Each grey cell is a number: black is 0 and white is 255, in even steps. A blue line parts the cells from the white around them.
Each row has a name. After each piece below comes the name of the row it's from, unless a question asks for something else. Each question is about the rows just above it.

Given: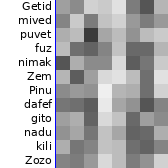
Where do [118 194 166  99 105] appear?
nadu
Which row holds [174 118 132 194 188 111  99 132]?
kili
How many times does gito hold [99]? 1
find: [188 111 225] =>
Zem
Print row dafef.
[118 111  93 233 166 146  85 132]

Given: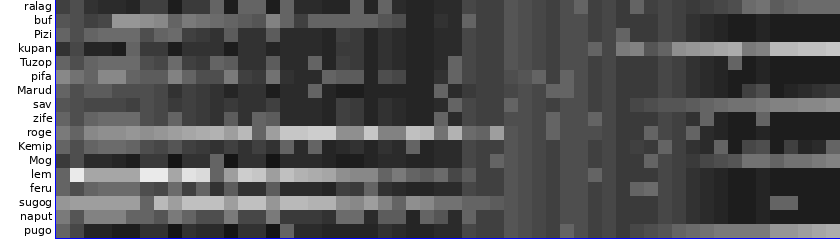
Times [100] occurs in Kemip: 9
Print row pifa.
[136 114 100 136 136 100  92  92 130 100  78  78 122  64  58 114  50  43
  43 100  92  92  37  78  71  37  37  50 100  71  64  64  78  85 100  64
 100  78  64  71  58  58  58  71  64  50  43  37  29  29  37  29  29  29
  29  29]
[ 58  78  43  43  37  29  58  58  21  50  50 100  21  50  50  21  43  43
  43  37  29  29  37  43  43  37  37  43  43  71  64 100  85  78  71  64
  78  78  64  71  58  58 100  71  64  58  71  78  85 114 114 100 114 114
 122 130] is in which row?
Mog
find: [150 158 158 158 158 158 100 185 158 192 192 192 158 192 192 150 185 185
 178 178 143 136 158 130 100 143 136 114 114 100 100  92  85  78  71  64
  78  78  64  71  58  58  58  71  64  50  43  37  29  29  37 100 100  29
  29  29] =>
sugog
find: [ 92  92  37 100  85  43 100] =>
naput

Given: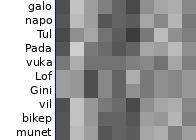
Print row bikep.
[ 86 194 151  99  99  86 158 151 181 128]
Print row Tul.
[ 72 143 165 114  92  59 121 187 143 128]
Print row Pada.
[ 86 206 121 107  86  99 165 158 187 143]
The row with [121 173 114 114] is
vuka

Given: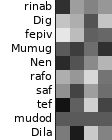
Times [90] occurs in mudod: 4
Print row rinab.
[ 48 158 131 151]
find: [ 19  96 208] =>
tef

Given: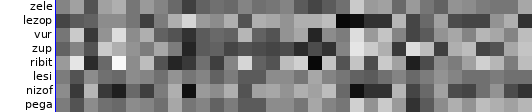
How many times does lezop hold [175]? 6
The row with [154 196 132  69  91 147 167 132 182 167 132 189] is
vur
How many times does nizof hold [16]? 2
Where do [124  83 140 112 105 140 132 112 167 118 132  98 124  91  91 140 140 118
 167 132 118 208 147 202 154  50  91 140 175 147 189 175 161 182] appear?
pega
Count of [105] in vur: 1

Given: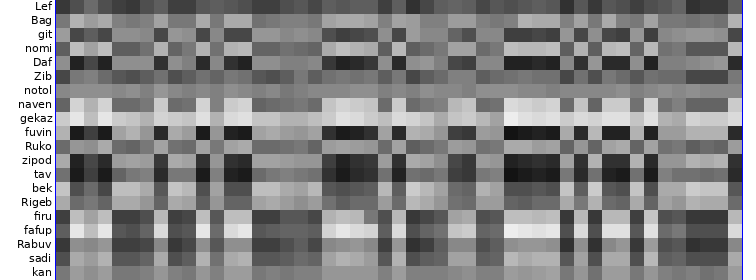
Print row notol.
[136 143 143 143 136 143 128 150 136 128 136 128 143 136 128 136 120 128
 136 136 136 143 143 128 136 128 143 136 136 128 143 143 143 136 136 128
 136 136 136 136 143 128 136 143 136 143 136 136 136]
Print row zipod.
[170  34  71  42 156 162 156  56 170 162  49 150  49  42 162 162 156 150
 150  63  34  49  56 156  49 170 162 143  71  56 156 150  34  42  49  42
 162  49 178  49  49 178  42 150 150 178 170 178  49]
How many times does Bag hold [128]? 11
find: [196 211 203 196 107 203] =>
naven

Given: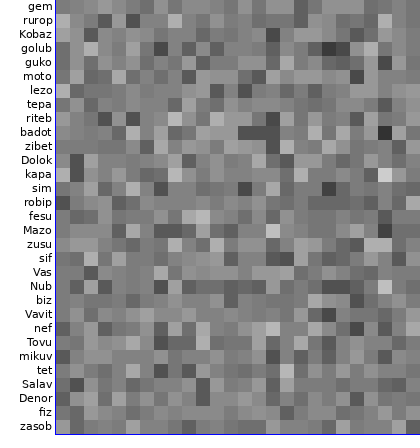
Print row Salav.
[111  81 145 118 130 104 118 130 130 145  89 152 124 130 152  96 160 124
 124 124 111 124 124 104  96 130]
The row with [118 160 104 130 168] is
Tovu
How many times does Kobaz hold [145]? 2
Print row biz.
[124 130 118 118 124 104 124 130 145 130 130 145  96 130 124 118 118 124
 168 145 138  81 111 130 145 124]
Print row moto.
[118 160 104 111 168 111 130 111 130  89 152 145 145 111  89 160 138 152
 152 138 145  73 152 130 130 124]
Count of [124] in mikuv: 3
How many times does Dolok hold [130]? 7

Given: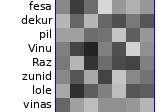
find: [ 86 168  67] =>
zunid
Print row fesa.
[136  60 109 215 152 176 152]
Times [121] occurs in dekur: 1
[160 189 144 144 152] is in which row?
vinas

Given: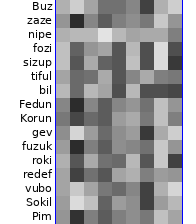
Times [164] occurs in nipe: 1
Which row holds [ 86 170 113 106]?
roki
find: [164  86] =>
fozi
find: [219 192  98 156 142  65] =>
Sokil
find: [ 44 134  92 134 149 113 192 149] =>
Fedun
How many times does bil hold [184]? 3
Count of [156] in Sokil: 3

